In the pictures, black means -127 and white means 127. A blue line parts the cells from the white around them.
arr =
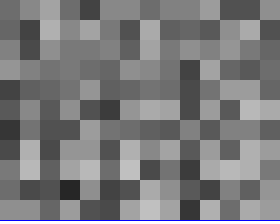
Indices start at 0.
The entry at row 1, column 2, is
48
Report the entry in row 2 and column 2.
15
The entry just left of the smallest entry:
-46
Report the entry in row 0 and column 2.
35
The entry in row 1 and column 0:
-25
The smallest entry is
-89
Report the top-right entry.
15
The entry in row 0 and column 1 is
8
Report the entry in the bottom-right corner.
28
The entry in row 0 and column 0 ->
-18
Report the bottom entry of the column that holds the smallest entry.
28
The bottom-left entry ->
15
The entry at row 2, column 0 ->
1
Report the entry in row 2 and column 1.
-53
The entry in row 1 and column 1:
-60

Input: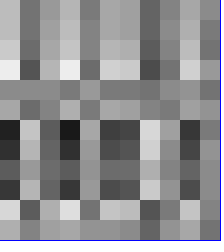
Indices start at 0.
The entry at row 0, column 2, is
25
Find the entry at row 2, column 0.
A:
74
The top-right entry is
11
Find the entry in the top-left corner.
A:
60
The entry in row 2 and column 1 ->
-19
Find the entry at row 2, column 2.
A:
39
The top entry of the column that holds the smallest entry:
53
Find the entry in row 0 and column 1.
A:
-12
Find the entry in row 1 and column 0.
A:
60
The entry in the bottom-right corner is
-12
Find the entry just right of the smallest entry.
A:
39
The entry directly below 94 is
39
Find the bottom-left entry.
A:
47
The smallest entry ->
-102
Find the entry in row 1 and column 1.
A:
-12
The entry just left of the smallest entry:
-35
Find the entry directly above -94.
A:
39

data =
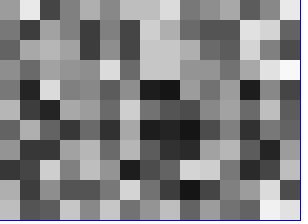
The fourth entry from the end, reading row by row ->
-13
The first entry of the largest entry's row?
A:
14
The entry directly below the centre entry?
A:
-98
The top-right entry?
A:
105
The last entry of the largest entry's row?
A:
120
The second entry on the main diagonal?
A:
-66
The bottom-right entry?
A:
97
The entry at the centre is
-13
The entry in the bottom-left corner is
62
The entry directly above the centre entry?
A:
-98
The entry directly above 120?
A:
-51
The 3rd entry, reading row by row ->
-58
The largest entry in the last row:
113
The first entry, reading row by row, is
28
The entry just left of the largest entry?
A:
97
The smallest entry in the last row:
-43
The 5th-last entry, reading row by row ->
28
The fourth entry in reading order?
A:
0
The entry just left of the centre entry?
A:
78
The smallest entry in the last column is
-58
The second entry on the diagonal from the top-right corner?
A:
84
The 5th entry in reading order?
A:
47

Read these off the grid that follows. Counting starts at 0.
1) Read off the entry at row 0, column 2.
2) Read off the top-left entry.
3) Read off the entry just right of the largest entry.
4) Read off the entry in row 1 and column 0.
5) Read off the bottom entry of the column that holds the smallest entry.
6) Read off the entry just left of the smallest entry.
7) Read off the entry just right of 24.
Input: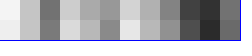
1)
-13
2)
116
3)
69
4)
110
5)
-84
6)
-49
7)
83

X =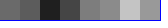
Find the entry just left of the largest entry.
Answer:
11
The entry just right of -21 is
-35
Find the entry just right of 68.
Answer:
25

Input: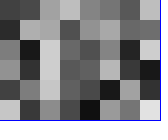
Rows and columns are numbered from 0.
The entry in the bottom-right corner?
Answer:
98
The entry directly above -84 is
-62
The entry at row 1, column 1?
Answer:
47
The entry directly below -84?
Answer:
-2
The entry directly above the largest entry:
-77
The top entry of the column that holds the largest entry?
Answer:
62
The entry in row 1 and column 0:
-84
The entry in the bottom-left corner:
70
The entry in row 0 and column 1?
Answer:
-54
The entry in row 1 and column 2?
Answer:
40
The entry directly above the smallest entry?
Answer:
-54
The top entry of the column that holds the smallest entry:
4
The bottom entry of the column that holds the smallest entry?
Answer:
-111

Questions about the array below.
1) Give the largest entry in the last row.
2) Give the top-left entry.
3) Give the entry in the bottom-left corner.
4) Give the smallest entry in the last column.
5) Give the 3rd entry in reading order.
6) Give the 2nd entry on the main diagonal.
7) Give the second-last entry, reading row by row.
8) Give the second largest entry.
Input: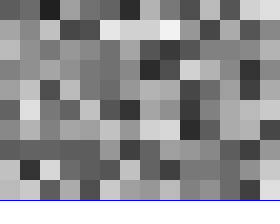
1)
94
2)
-34
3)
58
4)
-56
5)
-95
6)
8
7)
-63
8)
102

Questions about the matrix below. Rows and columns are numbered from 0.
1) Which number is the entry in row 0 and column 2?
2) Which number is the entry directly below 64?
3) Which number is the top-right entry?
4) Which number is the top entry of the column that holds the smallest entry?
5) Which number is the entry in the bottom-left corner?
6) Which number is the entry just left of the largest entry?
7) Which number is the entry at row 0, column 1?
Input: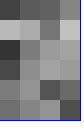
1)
-30
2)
35
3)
5
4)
-61
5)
-16
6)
-10
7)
-36

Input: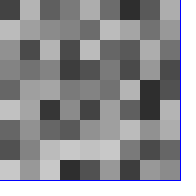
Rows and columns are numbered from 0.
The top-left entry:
-60
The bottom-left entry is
72
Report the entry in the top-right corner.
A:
45
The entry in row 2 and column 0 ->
17
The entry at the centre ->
3
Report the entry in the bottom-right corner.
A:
11
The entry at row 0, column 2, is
-32
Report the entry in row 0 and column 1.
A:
52
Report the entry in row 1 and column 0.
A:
59
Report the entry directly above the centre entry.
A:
-46
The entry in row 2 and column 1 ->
-53

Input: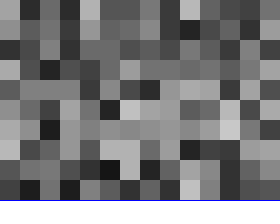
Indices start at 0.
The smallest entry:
-106
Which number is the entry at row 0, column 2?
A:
-21
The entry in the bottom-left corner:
-62
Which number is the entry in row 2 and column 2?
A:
0
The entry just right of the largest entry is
-7
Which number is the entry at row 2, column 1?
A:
-54
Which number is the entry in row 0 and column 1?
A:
-83
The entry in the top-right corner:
-13
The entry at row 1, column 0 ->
15
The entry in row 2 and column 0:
-77
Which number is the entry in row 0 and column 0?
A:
35
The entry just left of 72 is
28
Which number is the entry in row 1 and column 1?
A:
-35
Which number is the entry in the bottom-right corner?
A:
-42
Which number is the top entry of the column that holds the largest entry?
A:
-54
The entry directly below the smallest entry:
-35
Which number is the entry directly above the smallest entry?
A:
50
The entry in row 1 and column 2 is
-13

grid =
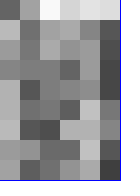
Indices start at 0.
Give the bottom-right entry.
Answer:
-64
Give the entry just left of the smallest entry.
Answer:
42
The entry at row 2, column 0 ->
27
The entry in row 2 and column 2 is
42
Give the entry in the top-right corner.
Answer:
93
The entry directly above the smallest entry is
-41
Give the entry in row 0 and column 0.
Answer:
-27
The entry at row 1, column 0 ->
58
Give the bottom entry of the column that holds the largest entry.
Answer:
-15
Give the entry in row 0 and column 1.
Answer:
34
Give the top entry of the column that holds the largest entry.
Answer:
121
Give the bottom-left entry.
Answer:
34
